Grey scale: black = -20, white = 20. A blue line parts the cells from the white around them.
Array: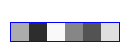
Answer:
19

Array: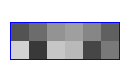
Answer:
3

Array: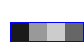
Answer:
12

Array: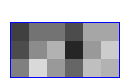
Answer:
-2

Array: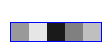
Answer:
-16

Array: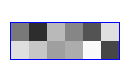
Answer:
9

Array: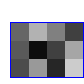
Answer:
0
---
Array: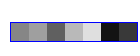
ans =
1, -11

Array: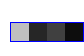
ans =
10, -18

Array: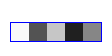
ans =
19, 1

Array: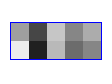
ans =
5, 1

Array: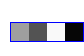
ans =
5, -19

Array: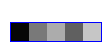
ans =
-19, 11

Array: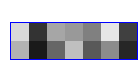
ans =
14, -14

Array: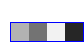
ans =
8, -14

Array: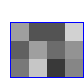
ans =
5, 1

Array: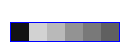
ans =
-17, -5
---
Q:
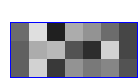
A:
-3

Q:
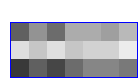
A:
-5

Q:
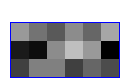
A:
4

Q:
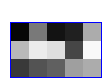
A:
-19

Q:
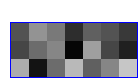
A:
-7

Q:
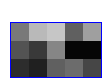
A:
-1

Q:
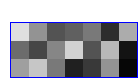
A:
15
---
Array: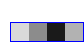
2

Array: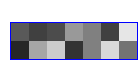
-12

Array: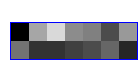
-14

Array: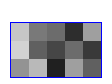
-13

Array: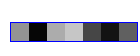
-17

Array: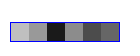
-8
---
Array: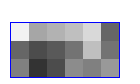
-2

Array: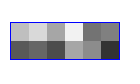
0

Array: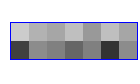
6

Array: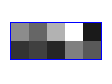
-16

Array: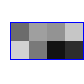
11

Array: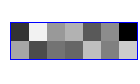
-20

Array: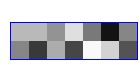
1

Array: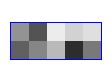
15

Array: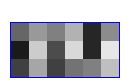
16

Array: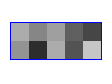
-9
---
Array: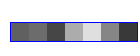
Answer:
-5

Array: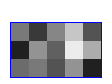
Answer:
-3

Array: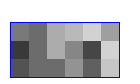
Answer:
-7

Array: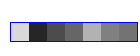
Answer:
14

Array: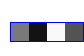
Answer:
-1

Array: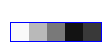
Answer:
19
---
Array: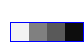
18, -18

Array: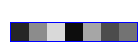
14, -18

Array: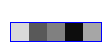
14, -18

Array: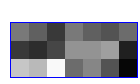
19, -19

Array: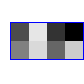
16, -20

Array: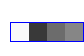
19, -11

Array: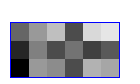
16, -20
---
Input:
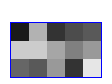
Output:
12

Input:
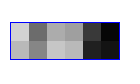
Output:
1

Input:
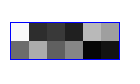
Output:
7

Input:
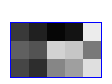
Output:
-7

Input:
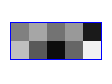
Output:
-6

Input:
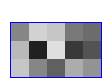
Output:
-15

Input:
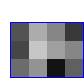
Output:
11
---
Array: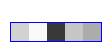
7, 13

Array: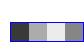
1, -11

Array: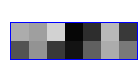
-11, -7

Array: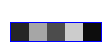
-18, -14

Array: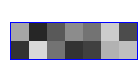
-8, -12

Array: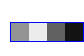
-17, 3

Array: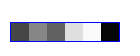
-19, -9

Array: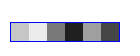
-9, 11
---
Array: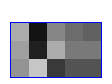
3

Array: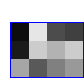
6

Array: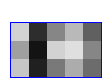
11

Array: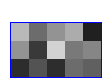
-13

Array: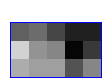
7

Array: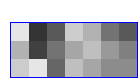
12

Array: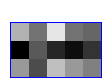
4

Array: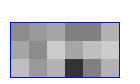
10

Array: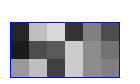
4

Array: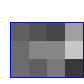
-3
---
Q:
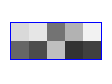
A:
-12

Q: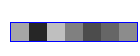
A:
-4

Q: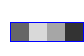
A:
6

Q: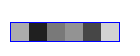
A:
-9

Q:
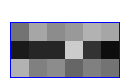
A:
0

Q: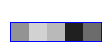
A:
-15

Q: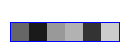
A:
-12

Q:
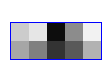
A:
-6
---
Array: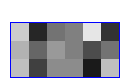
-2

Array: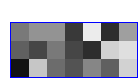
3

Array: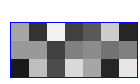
18

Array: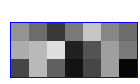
-11

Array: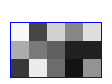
13

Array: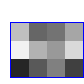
-2

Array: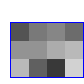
1
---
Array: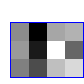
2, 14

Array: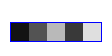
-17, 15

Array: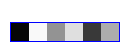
-19, 7

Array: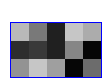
9, -3

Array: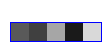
-6, 14

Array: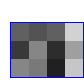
-5, 11

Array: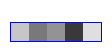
11, 15

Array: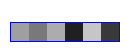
5, -11

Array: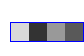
14, -6

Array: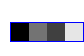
-20, 16
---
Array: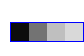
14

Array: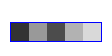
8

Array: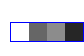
-14

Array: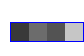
11

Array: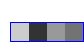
-2

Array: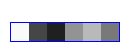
3

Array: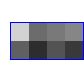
1

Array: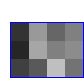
0

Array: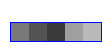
5
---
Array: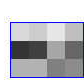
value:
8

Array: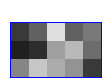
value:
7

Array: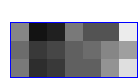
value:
-5

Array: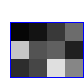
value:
-9

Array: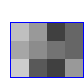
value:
-6

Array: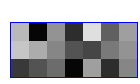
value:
5

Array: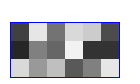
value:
-6

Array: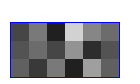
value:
-15

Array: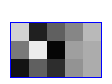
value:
-13
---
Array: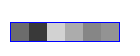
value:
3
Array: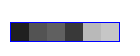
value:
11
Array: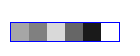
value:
20
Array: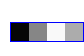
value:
7
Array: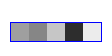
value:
17
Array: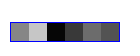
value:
-7
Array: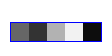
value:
-18
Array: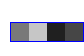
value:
-9
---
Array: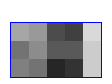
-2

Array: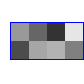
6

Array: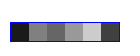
0

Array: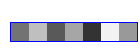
10

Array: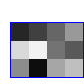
-18

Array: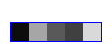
6

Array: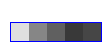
1
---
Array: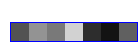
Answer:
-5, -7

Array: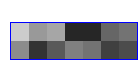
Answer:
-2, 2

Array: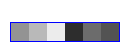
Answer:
-7, 3

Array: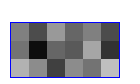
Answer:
-8, 8

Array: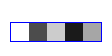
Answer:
6, 20

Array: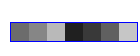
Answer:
11, -3

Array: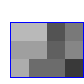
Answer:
-1, 7

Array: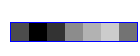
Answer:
-2, -8
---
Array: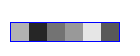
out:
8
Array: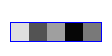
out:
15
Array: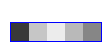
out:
-11
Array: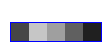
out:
-9
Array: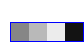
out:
1
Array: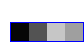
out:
-19
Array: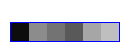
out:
-18
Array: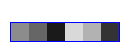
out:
2
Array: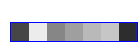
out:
-9
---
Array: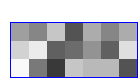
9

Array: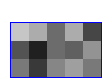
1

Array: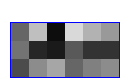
-4

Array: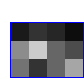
-12

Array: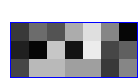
5

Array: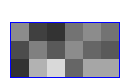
-4

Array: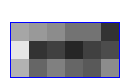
-4

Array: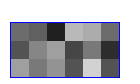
-7

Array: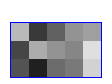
-3
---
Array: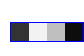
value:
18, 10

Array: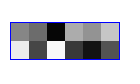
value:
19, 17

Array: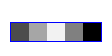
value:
18, 6

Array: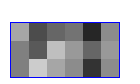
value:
12, 10

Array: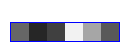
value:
18, 6

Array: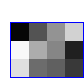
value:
19, 15

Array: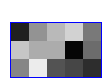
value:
17, 13
